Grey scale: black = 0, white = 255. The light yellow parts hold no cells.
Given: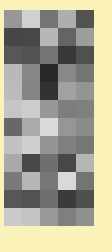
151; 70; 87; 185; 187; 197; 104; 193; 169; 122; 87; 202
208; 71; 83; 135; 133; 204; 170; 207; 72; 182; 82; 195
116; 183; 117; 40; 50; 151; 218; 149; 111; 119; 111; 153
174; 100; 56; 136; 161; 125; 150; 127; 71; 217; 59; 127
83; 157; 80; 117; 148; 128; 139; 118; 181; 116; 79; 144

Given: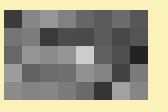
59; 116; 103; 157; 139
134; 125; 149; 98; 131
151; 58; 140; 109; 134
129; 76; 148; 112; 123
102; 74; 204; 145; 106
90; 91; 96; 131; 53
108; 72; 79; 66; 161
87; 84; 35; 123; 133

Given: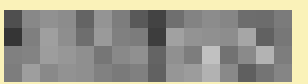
79; 53; 128; 125
136; 127; 131; 158
145; 159; 157; 137
140; 142; 151; 146
100; 110; 143; 143
148; 154; 118; 129
125; 128; 137; 122
89; 124; 144; 128
67; 61; 100; 97
111; 161; 144; 150
131; 147; 125; 156
140; 144; 193; 178
134; 141; 114; 137
109; 166; 138; 95
108; 97; 179; 116
123; 119; 125; 133

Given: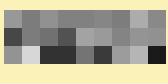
152; 71; 147
124; 124; 215
145; 113; 50
129; 82; 50
129; 163; 116
134; 154; 58
125; 132; 156
172; 148; 181
137; 145; 26

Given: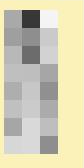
169; 159; 184; 191; 174; 192; 166; 215
55; 142; 108; 190; 199; 203; 217; 217
244; 202; 210; 166; 144; 171; 190; 142

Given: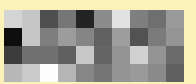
212; 14; 60; 183
198; 198; 112; 202
79; 126; 112; 253
118; 156; 96; 181
36; 133; 200; 134
140; 97; 101; 116
226; 158; 148; 147
127; 82; 209; 154
111; 123; 148; 138
154; 149; 107; 95
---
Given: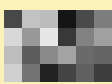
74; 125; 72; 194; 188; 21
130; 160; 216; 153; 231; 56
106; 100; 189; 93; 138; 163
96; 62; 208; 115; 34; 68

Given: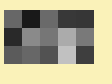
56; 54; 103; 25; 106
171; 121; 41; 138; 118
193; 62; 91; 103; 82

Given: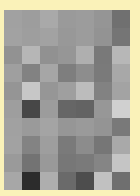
149; 112; 161; 157; 169; 154; 156
147; 117; 162; 158; 162; 152; 156
121; 183; 146; 182; 145; 150; 175
122; 168; 159; 130; 166; 126; 141
130; 163; 149; 199; 150; 159; 188
151; 208; 158; 71; 156; 102; 99
148; 121; 161; 154; 164; 150; 154
118; 169; 162; 131; 158; 122; 140
133; 197; 154; 115; 153; 119; 122
193; 111; 167; 44; 174; 106; 77

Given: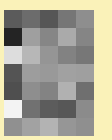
118; 142; 91; 108; 86
170; 133; 36; 159; 134
130; 119; 221; 183; 149
161; 159; 84; 157; 153
177; 111; 79; 142; 131
87; 139; 243; 113; 92
150; 143; 144; 162; 179

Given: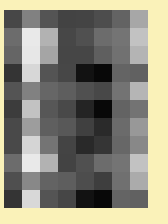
99; 167; 71; 129; 84; 67; 68; 77
116; 194; 108; 233; 178; 71; 80; 108
113; 180; 101; 231; 165; 70; 70; 95
100; 97; 52; 215; 84; 71; 18; 8
115; 181; 84; 129; 102; 94; 80; 72
99; 115; 60; 194; 87; 73; 36; 8
107; 152; 73; 157; 95; 88; 64; 42
103; 136; 73; 213; 116; 68; 41; 53
116; 194; 108; 233; 178; 67; 80; 108
112; 171; 79; 136; 99; 94; 77; 62
100; 97; 52; 216; 84; 70; 18; 8

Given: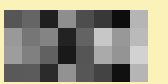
13; 181; 86; 101; 31; 142; 77; 56
152; 186; 153; 118; 132; 34; 99; 199
148; 210; 157; 128; 97; 25; 85; 170
16; 181; 89; 91; 43; 146; 86; 67

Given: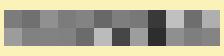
110; 175; 124; 112; 144; 124; 131; 104; 126; 120; 57; 192
126; 132; 156; 129; 130; 129; 107; 187; 70; 157; 45; 143

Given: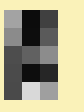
12; 64; 163
13; 90; 139
97; 140; 77
13; 38; 75
217; 159; 74
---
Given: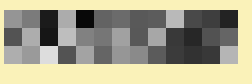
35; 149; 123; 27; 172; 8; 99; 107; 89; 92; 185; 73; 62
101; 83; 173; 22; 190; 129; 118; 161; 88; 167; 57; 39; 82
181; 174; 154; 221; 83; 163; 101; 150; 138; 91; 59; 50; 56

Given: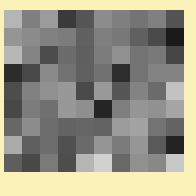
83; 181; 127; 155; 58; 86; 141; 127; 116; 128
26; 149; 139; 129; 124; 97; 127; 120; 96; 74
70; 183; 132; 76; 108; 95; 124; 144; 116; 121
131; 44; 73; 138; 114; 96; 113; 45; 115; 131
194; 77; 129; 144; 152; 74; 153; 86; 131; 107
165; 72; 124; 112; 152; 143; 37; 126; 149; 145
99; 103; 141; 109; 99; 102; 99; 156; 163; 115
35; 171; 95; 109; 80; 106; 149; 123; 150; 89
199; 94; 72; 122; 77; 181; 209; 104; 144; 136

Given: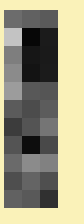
90; 108; 97
27; 195; 7
26; 126; 22
27; 139; 19
85; 156; 88
92; 91; 76
117; 60; 84
73; 84; 13
129; 106; 139
79; 78; 100
48; 97; 89

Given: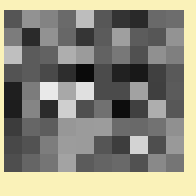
109; 85; 146; 131; 106; 189; 87; 51; 41; 105
147; 124; 42; 146; 103; 53; 91; 159; 92; 86
127; 191; 91; 98; 174; 155; 98; 120; 80; 144
89; 83; 91; 73; 45; 10; 75; 33; 24; 64
91; 31; 124; 233; 168; 224; 75; 75; 162; 63
87; 29; 133; 43; 207; 79; 113; 13; 64; 174
144; 60; 102; 93; 151; 155; 156; 107; 105; 114
153; 72; 82; 125; 156; 155; 85; 61; 211; 78
117; 78; 101; 117; 163; 91; 100; 105; 81; 137

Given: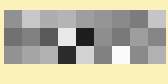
197; 145; 199; 174; 180; 158; 149; 138; 124
134; 113; 129; 89; 232; 29; 142; 121; 158
177; 146; 165; 177; 43; 211; 129; 250; 138

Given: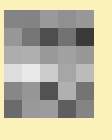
152; 132; 131; 153; 144
58; 151; 118; 78; 114
152; 173; 175; 153; 161
187; 221; 232; 203; 166
116; 135; 150; 82; 176
132; 107; 153; 156; 94
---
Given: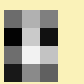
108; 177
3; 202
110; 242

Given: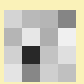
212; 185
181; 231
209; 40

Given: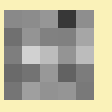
137; 140
112; 148
126; 209

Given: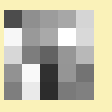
76; 143
247; 153
215; 125

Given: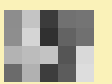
141; 196
142; 213
179; 188

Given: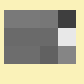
121; 121
106; 106
109; 109

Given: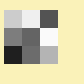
204; 239
125; 100
31; 108
